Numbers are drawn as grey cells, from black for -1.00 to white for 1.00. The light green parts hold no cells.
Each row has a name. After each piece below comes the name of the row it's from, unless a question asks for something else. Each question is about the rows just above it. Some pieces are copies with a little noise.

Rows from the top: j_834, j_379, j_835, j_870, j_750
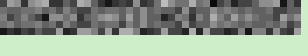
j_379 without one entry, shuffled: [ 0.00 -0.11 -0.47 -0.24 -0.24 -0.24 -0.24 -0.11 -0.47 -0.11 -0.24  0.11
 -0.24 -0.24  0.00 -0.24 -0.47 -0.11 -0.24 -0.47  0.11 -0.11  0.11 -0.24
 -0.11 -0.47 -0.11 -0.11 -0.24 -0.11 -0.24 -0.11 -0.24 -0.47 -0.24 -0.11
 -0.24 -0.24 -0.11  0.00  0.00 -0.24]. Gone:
[-0.36]
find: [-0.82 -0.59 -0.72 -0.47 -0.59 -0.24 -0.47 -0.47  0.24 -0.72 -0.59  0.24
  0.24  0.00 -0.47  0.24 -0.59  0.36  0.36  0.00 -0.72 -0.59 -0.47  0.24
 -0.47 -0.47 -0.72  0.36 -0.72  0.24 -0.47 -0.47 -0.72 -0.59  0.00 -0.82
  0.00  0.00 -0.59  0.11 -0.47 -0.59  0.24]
j_750

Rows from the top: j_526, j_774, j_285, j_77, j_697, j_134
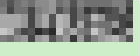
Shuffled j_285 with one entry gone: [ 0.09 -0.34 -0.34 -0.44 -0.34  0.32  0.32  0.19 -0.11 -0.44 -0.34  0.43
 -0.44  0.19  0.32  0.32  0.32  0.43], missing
[-0.22]
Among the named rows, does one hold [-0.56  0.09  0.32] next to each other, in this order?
no
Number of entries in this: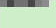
7

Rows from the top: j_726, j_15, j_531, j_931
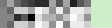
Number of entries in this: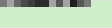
13
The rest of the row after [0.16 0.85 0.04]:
[0.85 0.85 0.63]
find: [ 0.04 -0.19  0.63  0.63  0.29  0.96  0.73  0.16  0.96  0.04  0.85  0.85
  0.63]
j_931
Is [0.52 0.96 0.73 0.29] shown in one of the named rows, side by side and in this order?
no
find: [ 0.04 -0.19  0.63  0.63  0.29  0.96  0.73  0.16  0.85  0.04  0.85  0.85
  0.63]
j_15

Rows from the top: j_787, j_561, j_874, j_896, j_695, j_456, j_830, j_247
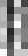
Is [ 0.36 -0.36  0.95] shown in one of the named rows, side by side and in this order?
no
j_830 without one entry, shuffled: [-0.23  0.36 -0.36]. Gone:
[0.82]
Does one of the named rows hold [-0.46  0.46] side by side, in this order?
no
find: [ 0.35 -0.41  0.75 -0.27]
j_830

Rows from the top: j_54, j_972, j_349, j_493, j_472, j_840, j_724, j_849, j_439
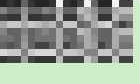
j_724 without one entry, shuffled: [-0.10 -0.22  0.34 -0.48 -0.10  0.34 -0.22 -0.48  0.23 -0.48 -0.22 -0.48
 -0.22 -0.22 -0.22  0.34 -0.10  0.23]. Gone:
[-0.35]
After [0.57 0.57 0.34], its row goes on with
[ 0.57  0.47  0.34  0.47 -0.10  0.57  0.57 -0.22 -0.10  0.34  0.57  0.68
 -0.10 -0.48 -0.22]
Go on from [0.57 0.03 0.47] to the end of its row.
[0.47]
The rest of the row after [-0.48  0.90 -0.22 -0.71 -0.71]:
[ 0.90 -0.48 -0.48]
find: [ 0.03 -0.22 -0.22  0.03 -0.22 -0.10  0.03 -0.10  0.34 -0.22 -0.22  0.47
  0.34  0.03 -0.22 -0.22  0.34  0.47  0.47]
j_472
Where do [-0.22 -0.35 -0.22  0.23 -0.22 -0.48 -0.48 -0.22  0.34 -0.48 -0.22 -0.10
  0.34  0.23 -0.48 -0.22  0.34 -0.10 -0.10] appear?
j_724
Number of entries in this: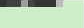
9

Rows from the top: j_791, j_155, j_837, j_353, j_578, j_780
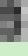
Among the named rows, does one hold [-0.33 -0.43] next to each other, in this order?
no
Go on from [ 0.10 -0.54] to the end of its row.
[0.22]

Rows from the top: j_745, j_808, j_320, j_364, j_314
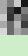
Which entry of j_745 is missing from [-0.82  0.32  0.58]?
[-0.03]
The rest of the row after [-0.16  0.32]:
[0.10]
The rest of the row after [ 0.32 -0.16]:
[ 0.45 -0.51]
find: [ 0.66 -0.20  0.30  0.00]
j_314
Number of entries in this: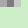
3

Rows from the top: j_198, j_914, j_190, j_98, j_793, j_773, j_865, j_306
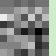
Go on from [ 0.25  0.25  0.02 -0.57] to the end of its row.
[0.02]
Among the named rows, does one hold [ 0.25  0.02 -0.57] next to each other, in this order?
yes
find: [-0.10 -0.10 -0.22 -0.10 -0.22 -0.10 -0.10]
j_198
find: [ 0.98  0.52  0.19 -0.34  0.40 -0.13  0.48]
j_190
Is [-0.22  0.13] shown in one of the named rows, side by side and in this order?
no
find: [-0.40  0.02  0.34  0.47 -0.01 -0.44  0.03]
j_773
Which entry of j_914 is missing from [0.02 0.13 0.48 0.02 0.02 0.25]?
[0.37]

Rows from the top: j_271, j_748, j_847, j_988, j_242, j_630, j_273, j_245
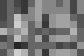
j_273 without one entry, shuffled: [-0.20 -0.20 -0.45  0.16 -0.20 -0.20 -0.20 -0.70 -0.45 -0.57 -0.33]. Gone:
[-0.07]
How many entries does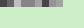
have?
9

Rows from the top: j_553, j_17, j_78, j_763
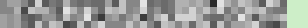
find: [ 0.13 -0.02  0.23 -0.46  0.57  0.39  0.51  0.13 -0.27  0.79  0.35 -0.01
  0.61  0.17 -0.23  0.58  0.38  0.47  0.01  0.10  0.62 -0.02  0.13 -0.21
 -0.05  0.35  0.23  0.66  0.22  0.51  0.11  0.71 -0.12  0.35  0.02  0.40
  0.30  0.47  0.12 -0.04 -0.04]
j_17
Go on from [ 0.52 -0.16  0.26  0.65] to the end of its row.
[ 0.05  0.05  0.05  0.52  0.15  0.52  0.05 -0.29  0.52  0.39  0.05  0.39
 -0.16  0.39  0.52 -0.29  0.52 -0.06  0.26  0.26  0.39  0.65 -0.06 -0.29
 -0.42  0.05]
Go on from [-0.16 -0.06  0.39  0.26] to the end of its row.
[ 0.65  0.26  0.52  0.15  0.65 -0.06  0.26  0.05  0.52  0.39  0.52  0.05
 -0.06 -0.06]
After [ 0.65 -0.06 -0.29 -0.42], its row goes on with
[0.05]
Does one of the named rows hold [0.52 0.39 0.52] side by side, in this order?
yes

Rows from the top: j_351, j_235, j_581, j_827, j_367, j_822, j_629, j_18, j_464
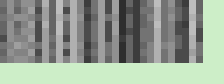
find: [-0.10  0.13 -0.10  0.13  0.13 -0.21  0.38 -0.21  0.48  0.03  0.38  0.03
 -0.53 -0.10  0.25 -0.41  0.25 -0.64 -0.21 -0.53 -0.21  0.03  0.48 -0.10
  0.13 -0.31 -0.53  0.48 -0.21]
j_351
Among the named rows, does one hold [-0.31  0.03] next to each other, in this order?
no
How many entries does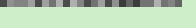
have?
26
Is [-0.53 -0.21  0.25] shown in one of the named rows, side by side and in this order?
yes
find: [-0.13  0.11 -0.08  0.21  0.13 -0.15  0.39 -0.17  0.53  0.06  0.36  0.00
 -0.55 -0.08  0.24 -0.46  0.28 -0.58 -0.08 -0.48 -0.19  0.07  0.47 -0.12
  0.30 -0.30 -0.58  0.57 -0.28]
j_351
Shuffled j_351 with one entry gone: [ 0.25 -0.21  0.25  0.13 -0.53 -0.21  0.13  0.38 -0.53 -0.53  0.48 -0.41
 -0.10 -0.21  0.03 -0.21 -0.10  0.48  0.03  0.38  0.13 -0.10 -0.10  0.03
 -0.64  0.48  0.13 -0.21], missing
[-0.31]
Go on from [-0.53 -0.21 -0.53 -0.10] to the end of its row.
[-0.10  0.38 -0.10  0.03 -0.21 -0.41  0.38 -0.41]

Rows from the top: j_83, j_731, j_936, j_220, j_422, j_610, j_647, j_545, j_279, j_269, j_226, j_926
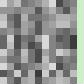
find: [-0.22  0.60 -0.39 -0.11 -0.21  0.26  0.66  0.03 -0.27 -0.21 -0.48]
j_610
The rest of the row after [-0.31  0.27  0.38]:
[-0.31  0.16  0.27  0.48  0.38  0.03]
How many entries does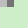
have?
2
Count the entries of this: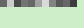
11

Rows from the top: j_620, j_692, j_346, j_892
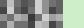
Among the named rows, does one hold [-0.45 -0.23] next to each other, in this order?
yes
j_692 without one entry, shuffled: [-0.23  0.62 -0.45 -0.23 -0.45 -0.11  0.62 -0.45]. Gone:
[0.13]
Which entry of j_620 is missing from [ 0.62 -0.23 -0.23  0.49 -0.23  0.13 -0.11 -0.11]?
[-0.34]

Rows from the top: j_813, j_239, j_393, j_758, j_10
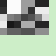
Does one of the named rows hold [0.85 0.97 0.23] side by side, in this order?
no
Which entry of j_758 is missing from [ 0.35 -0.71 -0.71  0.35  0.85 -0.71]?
[-0.82]
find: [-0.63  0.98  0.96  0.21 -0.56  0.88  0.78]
j_239
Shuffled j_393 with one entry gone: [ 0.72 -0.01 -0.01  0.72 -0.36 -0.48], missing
[-0.12]
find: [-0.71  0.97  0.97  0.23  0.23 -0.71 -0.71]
j_813
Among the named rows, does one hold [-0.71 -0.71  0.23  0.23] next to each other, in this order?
no
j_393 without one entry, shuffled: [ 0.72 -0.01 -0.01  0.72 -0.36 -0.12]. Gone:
[-0.48]

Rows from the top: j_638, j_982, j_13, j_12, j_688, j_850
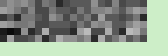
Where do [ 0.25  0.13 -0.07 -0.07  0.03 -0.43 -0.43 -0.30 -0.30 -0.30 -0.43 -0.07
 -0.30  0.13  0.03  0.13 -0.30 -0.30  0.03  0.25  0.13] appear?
j_12
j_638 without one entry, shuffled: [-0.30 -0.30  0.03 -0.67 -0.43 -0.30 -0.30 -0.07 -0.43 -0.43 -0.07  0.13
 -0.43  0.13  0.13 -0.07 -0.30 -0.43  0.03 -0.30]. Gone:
[-0.18]
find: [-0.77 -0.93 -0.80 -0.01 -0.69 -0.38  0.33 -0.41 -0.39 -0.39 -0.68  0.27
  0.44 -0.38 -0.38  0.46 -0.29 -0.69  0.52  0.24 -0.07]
j_688
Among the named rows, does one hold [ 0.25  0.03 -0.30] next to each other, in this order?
no
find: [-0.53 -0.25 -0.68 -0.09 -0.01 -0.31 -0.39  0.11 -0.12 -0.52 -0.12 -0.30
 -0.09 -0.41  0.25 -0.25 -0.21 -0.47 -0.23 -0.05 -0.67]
j_13
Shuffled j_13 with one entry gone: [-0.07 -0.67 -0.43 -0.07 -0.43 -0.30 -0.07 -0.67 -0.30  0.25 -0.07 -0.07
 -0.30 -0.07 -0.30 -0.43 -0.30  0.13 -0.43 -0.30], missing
[-0.56]
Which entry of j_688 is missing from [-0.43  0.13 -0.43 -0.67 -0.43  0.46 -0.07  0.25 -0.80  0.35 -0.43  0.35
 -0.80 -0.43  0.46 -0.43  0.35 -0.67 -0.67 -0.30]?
[-0.91]

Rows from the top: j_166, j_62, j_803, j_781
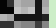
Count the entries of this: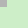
1
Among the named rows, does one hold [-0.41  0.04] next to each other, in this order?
no
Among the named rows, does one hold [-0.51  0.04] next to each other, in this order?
yes
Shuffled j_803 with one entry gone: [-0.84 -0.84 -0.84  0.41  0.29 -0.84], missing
[-0.73]

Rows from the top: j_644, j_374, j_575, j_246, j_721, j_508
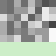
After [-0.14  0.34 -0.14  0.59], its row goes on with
[ 0.72 -0.04 -0.47]
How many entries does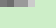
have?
5
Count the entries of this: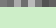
8
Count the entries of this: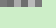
6
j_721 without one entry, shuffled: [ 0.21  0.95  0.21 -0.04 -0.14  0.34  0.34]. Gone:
[0.09]
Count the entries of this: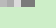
5

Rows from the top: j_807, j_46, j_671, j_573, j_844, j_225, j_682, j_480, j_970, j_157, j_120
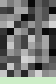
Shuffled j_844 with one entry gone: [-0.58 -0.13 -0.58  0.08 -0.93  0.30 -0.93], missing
[-0.82]
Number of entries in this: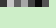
7
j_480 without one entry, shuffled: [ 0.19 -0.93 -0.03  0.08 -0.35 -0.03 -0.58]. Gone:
[0.43]

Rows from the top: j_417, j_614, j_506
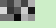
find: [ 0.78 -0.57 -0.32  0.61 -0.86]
j_614
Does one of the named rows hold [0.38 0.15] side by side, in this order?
yes

